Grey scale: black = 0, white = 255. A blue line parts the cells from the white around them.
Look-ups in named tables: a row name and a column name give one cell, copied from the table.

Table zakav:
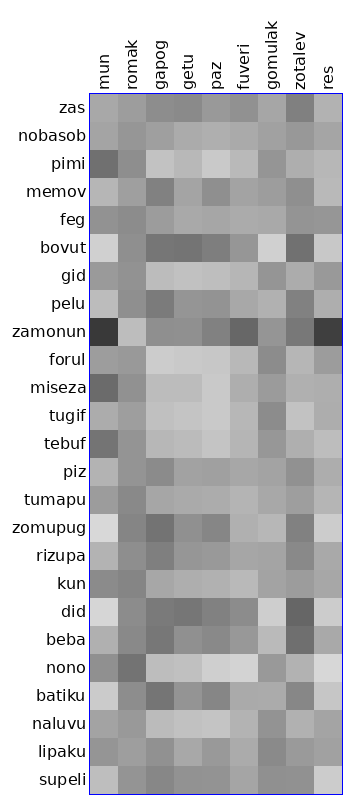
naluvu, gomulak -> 147
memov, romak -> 159
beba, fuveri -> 152
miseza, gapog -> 188
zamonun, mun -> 57
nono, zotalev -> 178
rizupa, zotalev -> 137
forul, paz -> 199
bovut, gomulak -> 208
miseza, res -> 174
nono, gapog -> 189
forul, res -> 156
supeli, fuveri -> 165
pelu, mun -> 188
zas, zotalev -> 128
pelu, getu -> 149
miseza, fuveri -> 174
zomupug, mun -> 216
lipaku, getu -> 168
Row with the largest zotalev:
tugif

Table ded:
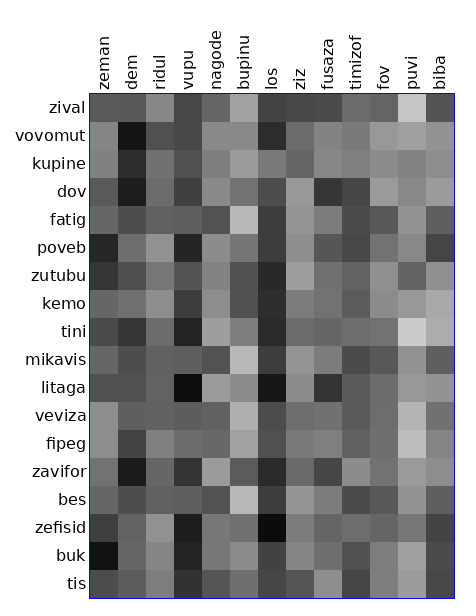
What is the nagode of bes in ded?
82
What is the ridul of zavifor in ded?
102
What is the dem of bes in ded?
77
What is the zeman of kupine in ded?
129
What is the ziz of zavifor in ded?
105
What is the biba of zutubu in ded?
144
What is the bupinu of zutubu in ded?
81
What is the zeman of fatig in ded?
102
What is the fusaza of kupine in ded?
135
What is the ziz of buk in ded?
133
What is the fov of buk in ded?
125
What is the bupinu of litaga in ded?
139
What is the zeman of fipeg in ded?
141
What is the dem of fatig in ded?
77
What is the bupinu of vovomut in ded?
136
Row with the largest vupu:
fipeg

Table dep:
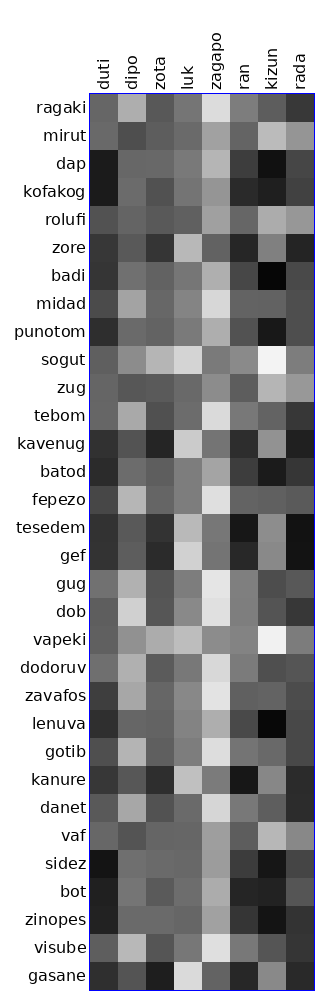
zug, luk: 105
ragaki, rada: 56
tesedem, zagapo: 119
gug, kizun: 77
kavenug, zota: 37
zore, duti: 55
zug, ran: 93
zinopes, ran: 53
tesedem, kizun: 141
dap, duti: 27

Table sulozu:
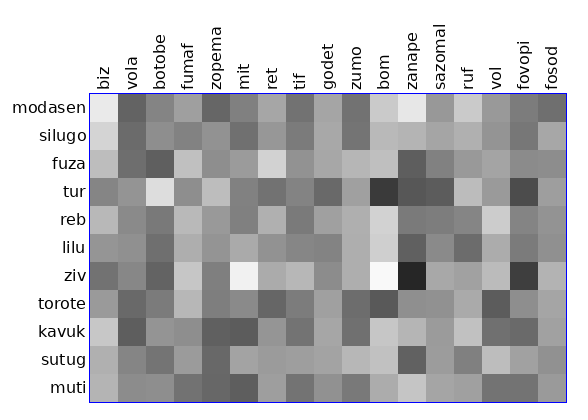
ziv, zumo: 174
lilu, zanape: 96
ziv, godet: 140
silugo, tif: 123
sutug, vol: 189
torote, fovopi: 142
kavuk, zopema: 96
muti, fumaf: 114
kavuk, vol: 112
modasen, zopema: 102

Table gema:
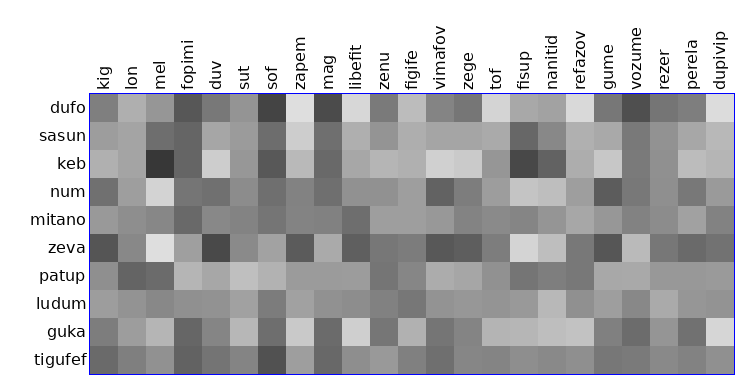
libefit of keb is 167
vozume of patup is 169
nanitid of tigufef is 137
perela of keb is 188
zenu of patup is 117
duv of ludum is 146
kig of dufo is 127
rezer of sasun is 146
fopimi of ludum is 144
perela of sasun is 167
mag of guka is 107

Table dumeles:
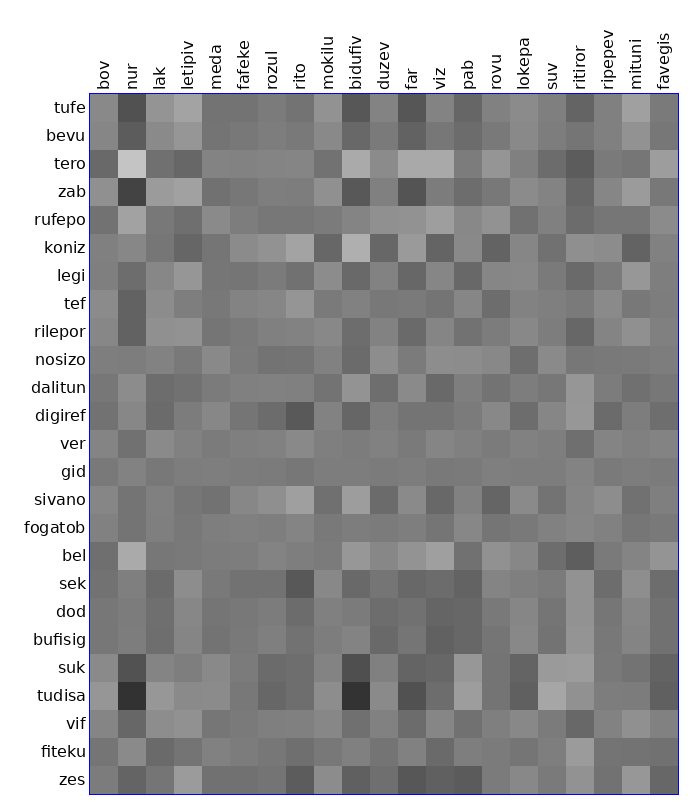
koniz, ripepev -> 140
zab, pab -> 109
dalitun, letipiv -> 113
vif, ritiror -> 104
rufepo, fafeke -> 125
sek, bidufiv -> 105
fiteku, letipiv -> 116
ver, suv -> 126
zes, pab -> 91
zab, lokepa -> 139
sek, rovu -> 132
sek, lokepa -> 127
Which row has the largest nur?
tero

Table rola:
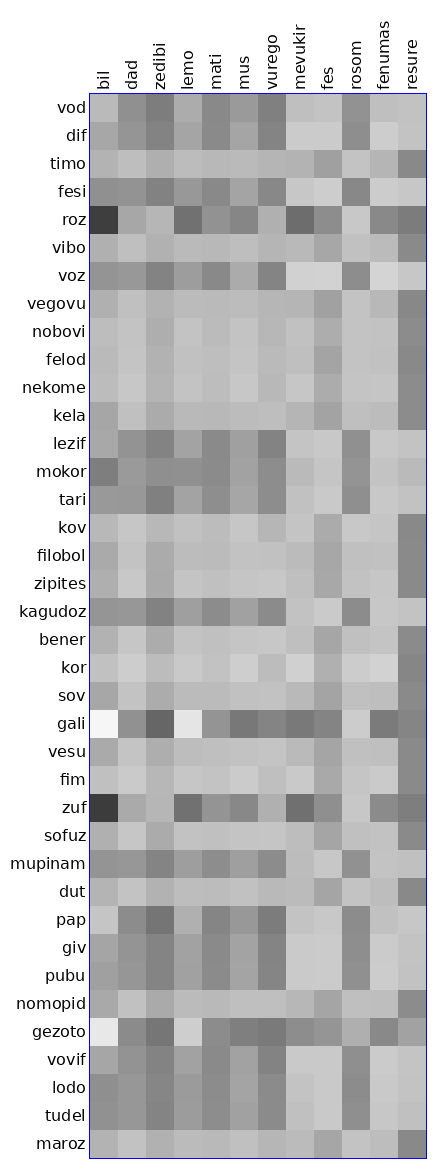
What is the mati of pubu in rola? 139
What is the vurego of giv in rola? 132
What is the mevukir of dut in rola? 187
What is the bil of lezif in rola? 168
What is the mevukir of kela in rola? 181
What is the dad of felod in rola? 196
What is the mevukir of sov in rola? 185
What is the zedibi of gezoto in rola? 118
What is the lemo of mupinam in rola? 158

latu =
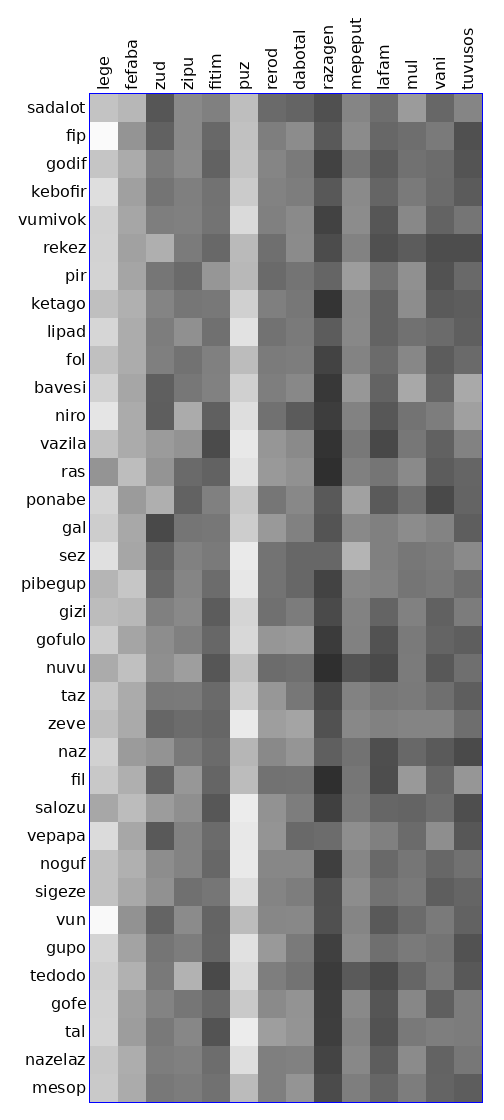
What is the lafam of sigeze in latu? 114
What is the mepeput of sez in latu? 180
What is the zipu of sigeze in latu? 112
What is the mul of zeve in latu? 132
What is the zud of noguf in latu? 141
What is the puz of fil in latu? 188

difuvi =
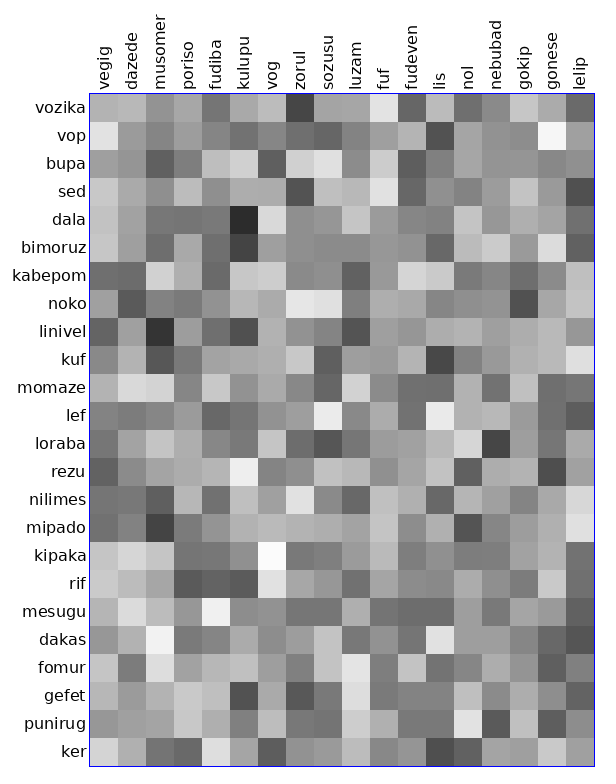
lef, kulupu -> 117
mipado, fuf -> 196
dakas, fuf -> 146
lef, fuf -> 172
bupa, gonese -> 136
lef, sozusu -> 235
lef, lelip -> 93
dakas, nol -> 158
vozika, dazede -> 184
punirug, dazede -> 160

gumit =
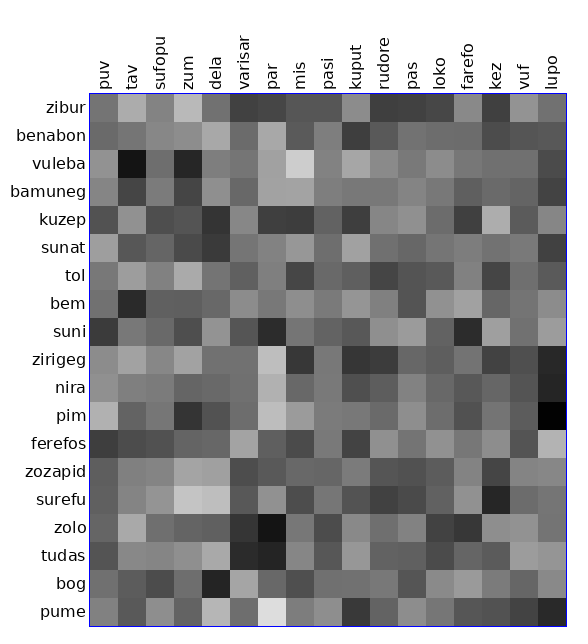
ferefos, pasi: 121
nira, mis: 104
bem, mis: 142
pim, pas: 142
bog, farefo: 154
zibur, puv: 116
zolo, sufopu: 111
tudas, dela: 169
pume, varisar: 110
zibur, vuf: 147
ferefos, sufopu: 81
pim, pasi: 123
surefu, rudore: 65
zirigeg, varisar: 113
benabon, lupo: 88

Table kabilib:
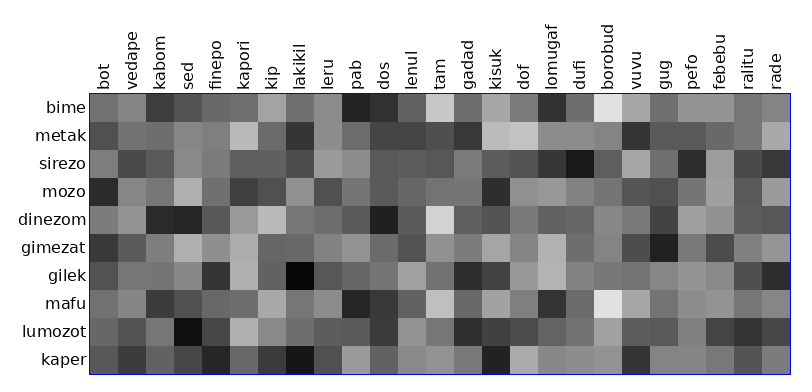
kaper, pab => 155
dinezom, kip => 185
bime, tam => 199
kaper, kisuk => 34
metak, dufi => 140
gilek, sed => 135
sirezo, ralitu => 74
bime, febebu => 148
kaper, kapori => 104
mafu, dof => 127
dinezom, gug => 67
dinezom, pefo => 159
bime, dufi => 110
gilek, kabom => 117
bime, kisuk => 167
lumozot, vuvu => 93
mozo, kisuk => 46
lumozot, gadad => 47
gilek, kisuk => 66
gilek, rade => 45

